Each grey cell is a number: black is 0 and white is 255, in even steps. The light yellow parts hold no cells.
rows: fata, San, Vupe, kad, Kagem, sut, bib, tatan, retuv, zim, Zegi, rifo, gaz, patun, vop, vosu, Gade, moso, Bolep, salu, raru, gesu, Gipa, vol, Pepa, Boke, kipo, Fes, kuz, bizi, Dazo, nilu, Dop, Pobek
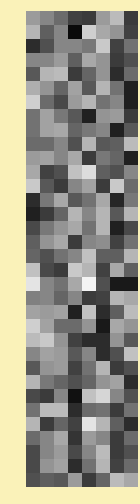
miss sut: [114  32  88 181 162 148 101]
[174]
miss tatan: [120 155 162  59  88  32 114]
[148]
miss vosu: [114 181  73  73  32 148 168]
[120]
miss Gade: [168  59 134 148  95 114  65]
[142]
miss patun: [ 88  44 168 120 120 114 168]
[38]
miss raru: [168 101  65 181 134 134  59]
[128]
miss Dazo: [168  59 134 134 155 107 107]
[52]

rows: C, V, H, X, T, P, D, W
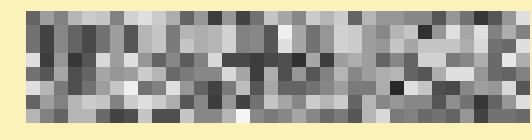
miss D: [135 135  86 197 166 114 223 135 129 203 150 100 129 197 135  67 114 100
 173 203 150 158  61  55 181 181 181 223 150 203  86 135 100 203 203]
[142]
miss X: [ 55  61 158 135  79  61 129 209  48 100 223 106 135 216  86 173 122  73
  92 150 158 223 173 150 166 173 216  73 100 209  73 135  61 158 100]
[231]
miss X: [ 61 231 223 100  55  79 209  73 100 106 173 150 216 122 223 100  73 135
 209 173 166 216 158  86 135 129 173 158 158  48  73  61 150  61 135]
[92]
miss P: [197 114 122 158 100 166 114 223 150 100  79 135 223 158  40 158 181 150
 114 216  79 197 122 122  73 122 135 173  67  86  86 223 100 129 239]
[189]

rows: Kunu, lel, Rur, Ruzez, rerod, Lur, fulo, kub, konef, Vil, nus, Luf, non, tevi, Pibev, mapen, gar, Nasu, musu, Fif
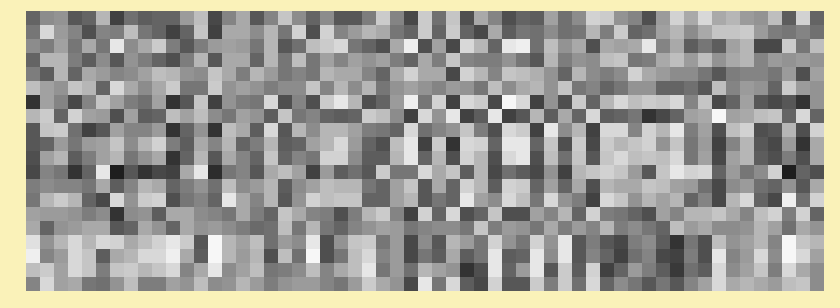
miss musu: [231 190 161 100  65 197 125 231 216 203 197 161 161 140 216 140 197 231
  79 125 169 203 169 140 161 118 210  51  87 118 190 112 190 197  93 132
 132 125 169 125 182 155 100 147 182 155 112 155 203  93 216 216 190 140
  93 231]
[57]
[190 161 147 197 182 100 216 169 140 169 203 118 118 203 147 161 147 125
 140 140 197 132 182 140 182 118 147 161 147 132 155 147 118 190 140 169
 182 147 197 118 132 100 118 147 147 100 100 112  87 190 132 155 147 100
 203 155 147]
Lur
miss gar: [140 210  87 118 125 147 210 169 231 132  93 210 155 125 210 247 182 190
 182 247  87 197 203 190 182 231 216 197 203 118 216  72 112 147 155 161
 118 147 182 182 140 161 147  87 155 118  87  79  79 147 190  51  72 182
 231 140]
[224]
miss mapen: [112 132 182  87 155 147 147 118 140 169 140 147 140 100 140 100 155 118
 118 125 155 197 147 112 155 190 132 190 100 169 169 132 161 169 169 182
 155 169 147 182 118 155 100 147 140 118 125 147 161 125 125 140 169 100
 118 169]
[106]
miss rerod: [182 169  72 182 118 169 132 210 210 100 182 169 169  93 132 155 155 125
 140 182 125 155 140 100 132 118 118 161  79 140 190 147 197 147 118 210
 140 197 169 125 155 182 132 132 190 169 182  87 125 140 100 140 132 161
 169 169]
[175]

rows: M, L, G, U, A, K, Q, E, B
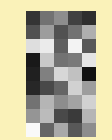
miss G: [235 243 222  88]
[95]
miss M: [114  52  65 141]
[46]
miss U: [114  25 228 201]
[121]
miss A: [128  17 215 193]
[32]
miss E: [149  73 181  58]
[187]

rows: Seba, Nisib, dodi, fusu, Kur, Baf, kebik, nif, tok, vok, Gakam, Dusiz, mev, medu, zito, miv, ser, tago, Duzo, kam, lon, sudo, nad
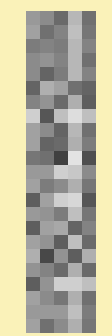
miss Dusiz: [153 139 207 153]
[199]
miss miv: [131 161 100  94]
[168]

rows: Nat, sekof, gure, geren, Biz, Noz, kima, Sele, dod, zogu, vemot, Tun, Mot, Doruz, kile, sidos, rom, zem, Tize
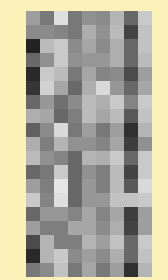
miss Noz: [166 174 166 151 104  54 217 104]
[209]
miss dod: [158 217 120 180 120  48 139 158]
[97]
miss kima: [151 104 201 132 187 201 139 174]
[112]

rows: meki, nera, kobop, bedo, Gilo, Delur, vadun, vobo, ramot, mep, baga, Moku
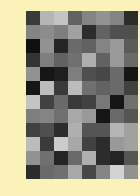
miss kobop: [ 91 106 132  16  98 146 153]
[36]
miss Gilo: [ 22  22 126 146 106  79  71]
[30]
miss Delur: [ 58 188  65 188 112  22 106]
[98]
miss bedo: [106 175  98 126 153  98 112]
[51]
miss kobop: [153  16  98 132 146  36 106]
[91]
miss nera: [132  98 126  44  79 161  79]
[140]
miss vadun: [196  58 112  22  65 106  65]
[120]

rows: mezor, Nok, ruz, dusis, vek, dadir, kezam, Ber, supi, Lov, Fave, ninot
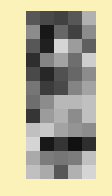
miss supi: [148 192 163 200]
[140]
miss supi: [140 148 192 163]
[200]
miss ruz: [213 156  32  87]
[95]
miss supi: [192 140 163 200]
[148]

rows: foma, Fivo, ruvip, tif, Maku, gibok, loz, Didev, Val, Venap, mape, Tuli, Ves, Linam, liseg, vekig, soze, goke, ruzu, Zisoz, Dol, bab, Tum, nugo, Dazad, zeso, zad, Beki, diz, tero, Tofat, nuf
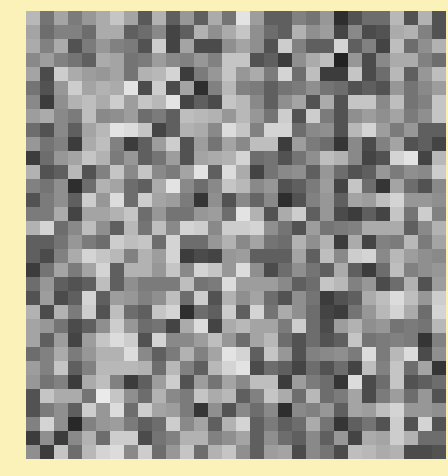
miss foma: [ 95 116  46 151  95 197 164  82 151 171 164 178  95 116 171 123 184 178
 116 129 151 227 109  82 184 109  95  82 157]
[89]
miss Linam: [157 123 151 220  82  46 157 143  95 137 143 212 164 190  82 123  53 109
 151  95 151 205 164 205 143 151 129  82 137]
[101]

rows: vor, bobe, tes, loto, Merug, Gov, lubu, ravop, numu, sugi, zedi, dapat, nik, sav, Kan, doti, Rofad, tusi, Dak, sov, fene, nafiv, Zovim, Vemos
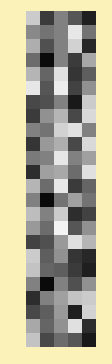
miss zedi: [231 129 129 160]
[122]
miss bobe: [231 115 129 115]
[137]
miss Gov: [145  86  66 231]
[237]

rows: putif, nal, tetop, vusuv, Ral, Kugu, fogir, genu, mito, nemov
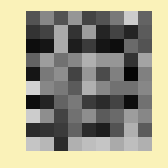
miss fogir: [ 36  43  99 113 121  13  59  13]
[67]
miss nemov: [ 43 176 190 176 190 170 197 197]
[183]
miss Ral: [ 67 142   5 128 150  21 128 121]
[75]

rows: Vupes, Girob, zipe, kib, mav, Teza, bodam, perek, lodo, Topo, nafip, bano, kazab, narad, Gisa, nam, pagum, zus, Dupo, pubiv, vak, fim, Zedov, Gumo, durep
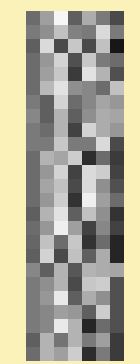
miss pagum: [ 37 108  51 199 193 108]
[102]
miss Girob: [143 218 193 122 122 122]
[129]
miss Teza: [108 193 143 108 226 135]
[185]
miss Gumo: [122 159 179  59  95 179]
[116]
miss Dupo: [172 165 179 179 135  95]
[87]

